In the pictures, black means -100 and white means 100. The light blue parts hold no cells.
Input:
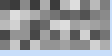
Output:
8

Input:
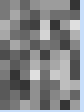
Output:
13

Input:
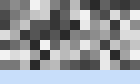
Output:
28

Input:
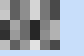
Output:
77

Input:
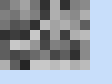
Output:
57

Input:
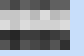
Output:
-53
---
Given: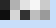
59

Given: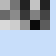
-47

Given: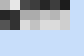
62

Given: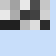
64

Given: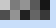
-83

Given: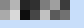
-53
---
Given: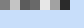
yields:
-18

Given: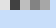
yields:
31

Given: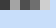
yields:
-13

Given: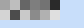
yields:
-20

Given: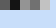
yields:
-11

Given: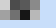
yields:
-30
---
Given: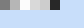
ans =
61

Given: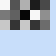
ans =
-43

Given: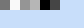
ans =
-100

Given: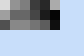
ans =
-69

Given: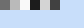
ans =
66

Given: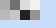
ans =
46

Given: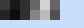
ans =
65

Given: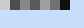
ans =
25

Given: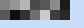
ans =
-32
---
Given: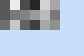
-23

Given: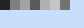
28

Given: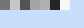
-35

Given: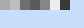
-13

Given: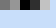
-99

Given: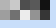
85

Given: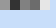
1

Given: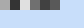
76

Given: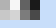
-3

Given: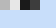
-80
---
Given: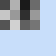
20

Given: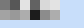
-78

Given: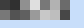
57

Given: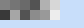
10

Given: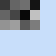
-46

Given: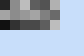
29

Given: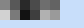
-51
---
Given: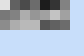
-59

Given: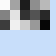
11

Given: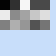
-43

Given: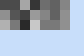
-23

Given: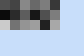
-2

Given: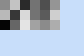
-38
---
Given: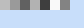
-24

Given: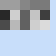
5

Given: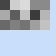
72

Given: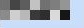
-27

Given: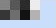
-66

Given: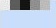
-84
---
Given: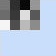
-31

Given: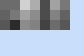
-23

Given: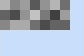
23

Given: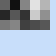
13

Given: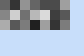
-31

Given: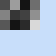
13

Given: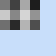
15

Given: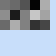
28

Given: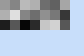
-57
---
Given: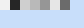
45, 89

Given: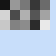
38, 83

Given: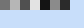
78, 78

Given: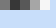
-31, 93

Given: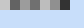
-12, 56

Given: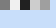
-74, 88

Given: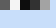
-90, 91
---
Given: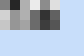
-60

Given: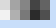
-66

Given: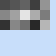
35

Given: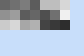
-12

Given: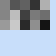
-4

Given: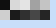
-44
